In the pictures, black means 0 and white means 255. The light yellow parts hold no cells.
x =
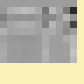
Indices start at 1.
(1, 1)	157
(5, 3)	166
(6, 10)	171
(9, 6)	156
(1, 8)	157
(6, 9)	157
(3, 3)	146
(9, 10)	158
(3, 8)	137
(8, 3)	154
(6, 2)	151
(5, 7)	169
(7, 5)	154
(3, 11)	146
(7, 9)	157
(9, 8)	161
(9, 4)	154
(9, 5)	155
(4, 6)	164
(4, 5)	173
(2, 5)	184
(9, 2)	156
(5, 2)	163
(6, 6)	154
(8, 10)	159
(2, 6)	169
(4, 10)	146
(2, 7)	117
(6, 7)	171

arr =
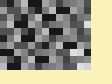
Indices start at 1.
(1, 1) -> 78
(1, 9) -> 67
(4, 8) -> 115
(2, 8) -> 186
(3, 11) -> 67
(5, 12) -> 67
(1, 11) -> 125
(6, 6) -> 164
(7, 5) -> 153
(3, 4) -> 32
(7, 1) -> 118
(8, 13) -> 28
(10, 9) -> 140
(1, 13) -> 81
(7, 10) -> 23
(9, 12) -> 125
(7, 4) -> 81
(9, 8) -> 164
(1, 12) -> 140
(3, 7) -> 23
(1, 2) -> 32
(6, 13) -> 89
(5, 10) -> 164
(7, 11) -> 24
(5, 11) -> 131
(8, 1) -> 23
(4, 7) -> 67
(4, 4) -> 24
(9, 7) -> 24
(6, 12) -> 81
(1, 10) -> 115
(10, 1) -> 186

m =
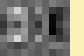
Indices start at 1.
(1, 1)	115
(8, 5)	99
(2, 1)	114
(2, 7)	103
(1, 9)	111
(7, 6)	92
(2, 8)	61
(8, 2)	103
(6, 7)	99
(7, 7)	101
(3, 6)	91
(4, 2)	104
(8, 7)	108
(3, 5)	83
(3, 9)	42
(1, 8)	125
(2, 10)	77
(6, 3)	215
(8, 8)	75
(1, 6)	118
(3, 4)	157
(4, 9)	63
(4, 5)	90
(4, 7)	121
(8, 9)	91
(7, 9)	124

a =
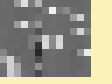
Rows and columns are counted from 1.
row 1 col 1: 107
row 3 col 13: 112
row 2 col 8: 240
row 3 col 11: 158
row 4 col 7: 106
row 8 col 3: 101
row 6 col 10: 105
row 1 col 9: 105
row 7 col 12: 101
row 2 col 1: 106
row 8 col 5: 103
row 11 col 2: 204
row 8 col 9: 107
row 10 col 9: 105
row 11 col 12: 106
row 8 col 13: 234
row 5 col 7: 107
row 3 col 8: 109
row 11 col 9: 104
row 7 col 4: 101
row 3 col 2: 106
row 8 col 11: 99
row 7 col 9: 216
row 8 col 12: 145
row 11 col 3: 168
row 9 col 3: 119
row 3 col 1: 106
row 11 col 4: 110
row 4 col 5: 124
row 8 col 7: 107
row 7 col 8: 137
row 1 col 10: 104
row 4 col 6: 150
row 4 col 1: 106

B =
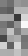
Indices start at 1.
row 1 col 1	126
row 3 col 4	213
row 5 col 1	130
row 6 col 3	173
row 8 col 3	194
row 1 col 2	110
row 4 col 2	97
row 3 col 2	165
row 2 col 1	102

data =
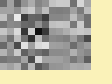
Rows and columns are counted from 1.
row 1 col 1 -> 109
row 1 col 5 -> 172
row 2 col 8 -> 127
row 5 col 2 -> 170
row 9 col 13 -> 95
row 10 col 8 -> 148
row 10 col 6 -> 88
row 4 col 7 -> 105
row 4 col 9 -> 197
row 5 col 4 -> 54
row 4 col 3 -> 134
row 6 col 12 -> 119
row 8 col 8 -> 139
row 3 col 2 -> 133
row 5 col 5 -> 208
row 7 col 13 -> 156
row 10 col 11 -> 171
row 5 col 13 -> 193
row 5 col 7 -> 57
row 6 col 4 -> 114
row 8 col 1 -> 179
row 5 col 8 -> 154
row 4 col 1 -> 118
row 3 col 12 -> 146
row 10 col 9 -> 150
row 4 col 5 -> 100
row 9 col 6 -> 215
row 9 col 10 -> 151
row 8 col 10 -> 142
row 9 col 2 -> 126
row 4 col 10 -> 194
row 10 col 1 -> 174
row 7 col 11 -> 109
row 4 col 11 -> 121
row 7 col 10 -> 152

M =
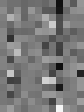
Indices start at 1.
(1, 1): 124
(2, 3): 141
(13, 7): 105
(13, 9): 24
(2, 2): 110
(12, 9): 98
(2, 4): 104
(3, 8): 135
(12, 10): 116
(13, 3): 107
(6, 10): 97
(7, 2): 157
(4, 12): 130
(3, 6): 135
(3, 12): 123
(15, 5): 140
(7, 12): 149
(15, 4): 117
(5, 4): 105
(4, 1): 122
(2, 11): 141
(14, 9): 136
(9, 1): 131
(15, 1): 119
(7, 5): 123
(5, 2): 89
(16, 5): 127
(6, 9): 105
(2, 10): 104
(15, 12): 158
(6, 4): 136
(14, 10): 128
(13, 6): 125
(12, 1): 126
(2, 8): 88
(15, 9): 155
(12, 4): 127

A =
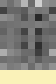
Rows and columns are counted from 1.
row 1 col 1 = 131
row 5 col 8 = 97
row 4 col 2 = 114
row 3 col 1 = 142
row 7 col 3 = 107
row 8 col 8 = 169
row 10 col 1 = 145
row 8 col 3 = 127
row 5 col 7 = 101
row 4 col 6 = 126
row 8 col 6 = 62
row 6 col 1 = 116
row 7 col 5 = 124
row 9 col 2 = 117
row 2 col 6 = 117
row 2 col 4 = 92
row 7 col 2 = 122
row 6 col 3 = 113
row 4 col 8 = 110
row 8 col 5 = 107
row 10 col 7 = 121
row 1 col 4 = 182
